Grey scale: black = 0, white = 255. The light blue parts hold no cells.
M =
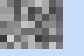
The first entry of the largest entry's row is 57
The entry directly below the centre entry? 111
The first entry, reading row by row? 168
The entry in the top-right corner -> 123
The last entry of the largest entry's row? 96
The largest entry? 210
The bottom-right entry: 123
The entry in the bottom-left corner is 154
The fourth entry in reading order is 139
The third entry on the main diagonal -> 96
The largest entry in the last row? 195
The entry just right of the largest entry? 111
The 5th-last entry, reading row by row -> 182
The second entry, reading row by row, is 123
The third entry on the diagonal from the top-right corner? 84
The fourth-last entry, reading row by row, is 154

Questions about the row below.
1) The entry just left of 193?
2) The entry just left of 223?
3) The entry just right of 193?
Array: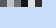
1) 89
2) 21
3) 113

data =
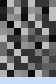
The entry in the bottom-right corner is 52
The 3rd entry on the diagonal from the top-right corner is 108
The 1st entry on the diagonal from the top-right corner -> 122
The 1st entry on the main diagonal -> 12
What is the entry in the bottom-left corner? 177
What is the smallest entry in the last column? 12
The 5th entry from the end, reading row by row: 135
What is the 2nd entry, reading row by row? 191
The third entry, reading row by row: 108
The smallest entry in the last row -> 12
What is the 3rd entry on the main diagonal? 135

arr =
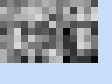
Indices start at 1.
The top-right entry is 80
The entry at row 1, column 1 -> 106
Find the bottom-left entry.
176
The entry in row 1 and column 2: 134
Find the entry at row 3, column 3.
176
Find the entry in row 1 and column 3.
106
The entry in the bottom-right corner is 8
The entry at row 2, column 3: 134
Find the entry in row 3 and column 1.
147
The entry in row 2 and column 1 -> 188
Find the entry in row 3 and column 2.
147

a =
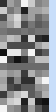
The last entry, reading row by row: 47
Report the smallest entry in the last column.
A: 18
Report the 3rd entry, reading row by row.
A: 132
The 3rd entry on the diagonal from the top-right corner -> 160
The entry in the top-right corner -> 148
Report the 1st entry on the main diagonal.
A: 47
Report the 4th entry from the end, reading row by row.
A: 60
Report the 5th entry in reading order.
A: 202
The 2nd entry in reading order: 160
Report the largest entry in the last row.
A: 244
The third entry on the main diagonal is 216
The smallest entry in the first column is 18
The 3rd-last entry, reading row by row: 160
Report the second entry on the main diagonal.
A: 118
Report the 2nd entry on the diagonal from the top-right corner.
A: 160
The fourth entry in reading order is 244

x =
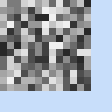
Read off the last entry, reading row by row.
65
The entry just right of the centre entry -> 240
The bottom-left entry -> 139
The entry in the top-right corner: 40
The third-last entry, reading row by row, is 52
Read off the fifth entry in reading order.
226
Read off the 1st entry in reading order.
210
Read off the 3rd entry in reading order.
123
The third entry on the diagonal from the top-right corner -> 164
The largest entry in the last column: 226
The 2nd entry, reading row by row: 123
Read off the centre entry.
65
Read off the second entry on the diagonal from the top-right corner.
78

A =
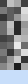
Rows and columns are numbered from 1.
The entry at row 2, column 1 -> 122
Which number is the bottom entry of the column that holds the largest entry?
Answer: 28
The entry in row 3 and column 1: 53
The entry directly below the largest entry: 135
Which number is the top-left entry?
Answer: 65
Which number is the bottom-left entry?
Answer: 135
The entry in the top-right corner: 65
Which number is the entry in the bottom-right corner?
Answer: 167
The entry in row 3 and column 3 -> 151
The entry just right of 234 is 108
